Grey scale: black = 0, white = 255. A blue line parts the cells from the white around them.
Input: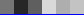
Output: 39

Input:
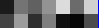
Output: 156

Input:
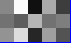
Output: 220

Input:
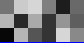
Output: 181

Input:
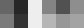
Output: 51

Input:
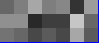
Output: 103

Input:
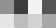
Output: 189
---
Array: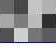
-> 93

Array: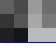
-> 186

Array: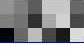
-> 218

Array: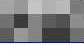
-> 113

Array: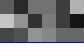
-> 103

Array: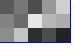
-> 34

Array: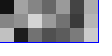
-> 203

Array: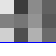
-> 107
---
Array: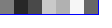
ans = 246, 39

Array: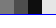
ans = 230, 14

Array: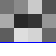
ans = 222, 40

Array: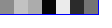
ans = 235, 6

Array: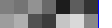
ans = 217, 28

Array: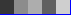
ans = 207, 54

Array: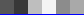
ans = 244, 56
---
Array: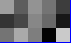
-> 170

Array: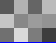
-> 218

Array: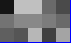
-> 85

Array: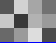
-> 154

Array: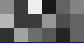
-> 162

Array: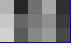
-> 90

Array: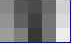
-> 126

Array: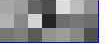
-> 127
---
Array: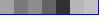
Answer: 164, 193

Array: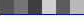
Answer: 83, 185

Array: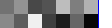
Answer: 114, 8

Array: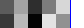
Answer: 91, 145

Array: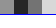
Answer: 147, 216

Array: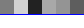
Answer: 125, 94

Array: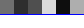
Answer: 111, 174

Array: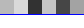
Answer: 185, 163

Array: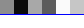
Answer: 141, 198

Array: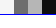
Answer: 245, 15
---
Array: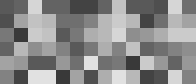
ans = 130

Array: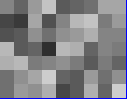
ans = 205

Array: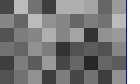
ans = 145

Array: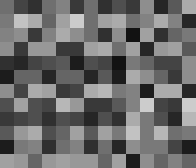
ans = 101

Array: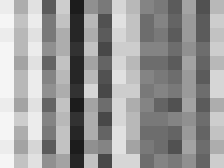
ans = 205

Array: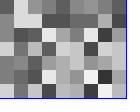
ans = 187

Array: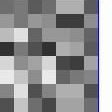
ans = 110

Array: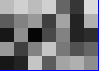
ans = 142

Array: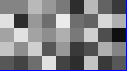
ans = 87
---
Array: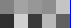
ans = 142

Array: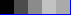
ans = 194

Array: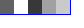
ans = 161

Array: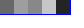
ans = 199

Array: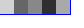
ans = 47

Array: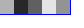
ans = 228

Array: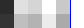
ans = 255

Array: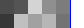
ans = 143

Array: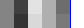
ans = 175
